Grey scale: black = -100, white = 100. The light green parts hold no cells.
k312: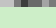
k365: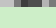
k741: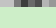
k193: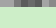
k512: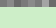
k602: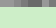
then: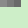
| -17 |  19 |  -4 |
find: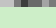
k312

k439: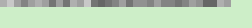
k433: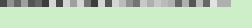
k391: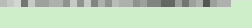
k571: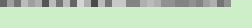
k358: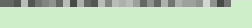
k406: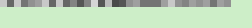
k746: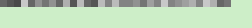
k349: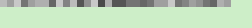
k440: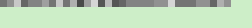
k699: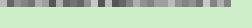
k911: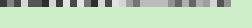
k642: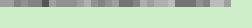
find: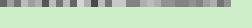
k571
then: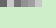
| -20 |  57 | -20 |

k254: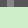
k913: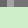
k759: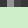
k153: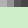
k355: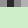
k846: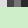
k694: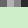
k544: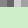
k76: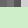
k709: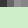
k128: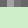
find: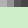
k153
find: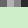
k694
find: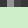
k759

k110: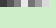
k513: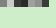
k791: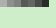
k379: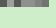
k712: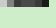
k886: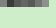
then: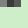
| -21 | -31 | -10 |
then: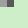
| 12 | 12 |  1 |
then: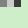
| -67 |  25 |  12 |
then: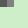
|  82 | -10 |  25 |
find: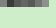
k886

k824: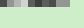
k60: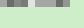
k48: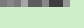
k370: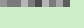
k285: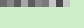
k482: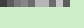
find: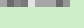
k60
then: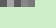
|  55 | -40 |  55 |
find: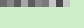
k285

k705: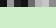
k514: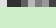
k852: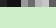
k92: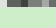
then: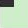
| -25 |  44 |  -2 |
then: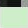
| -15 |  44 |  55 |

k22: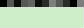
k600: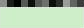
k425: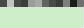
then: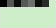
|  22 | -22 | -53 |
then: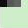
| -89 | -66 |  -1 |
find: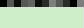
k22
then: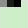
| -32 | -89 | -32 |
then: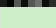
|  22 | -22 | -53 |

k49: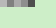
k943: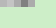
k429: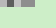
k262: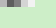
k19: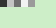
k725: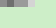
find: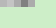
k943

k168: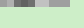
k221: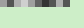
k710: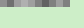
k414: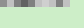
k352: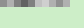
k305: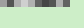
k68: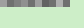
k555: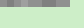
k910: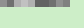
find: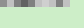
k414
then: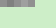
| 13 |  0 |  0 |

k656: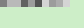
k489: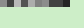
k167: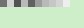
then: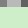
|  22 | -35 |  66 |
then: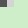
| 22 | 35 | 66 |
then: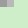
| 55 | 66 | 87 |
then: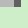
|  22 | -35 |  66 |
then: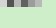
| 55 | 66 | 87 |
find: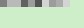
k656
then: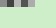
|   0 |  10 | -48 |

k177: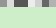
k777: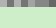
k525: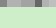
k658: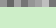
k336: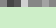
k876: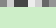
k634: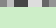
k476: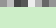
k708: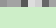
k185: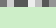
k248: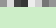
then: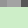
|  73 |  63 | -19 |
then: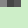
| 63 |  5 |  5 |
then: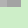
| -19 |  40 |  50 |
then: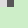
| -32 |  86 |  63 |
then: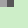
|  73 |  63 | -19 |
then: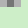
| -8 | 28 |  5 |

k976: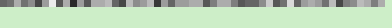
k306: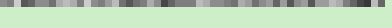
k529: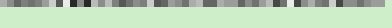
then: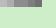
|  35 |  22 | -11 |
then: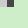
|  10 |  10 | -11 |
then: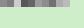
| -21 | -21 |  35 |
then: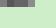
|  60 | -32 | -11 |

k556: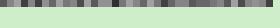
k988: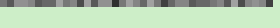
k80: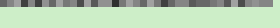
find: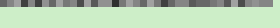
k80
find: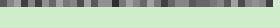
k556

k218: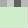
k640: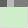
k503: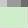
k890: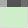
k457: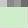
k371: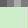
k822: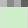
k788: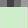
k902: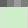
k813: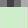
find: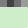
k788
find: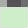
k890
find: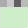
k218
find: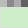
k822
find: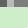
k640

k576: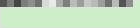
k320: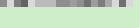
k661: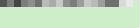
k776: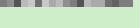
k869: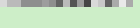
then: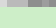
| -12 |  23 |  -2 |
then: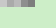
| -34 |  46 |  33 |
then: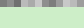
| -12 | -12 |  70 |
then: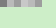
| -12 |  46 | -34 |
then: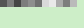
| 23 | 57 | 46 |

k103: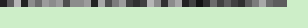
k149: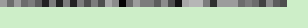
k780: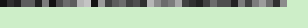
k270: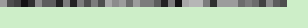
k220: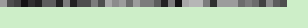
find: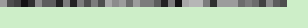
k270
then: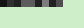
| -39 |  -3 | -39 |
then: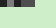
|  -3 | -39 |  32 |

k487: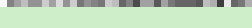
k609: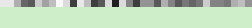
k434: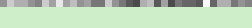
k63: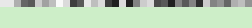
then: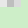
| -51 | -75 |  72 |
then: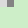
| -51 |  15 |  15 |
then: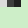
|  72 | -75 |   3 |
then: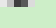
| -75 |  72 |   3 |
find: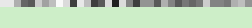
k609
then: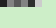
|   3 |  15 | -20 |

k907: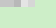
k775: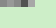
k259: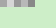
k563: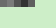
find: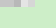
k907
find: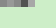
k775

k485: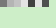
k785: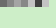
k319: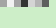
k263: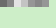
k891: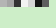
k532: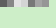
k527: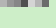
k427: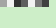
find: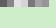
k532
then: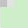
| -50 |  78 | -38 |
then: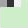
|  66 | -84 | -26 |
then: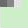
| 53 | 18 |  6 |
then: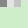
| 18 |  6 | 18 |
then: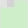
| -6 | 29 | 18 |

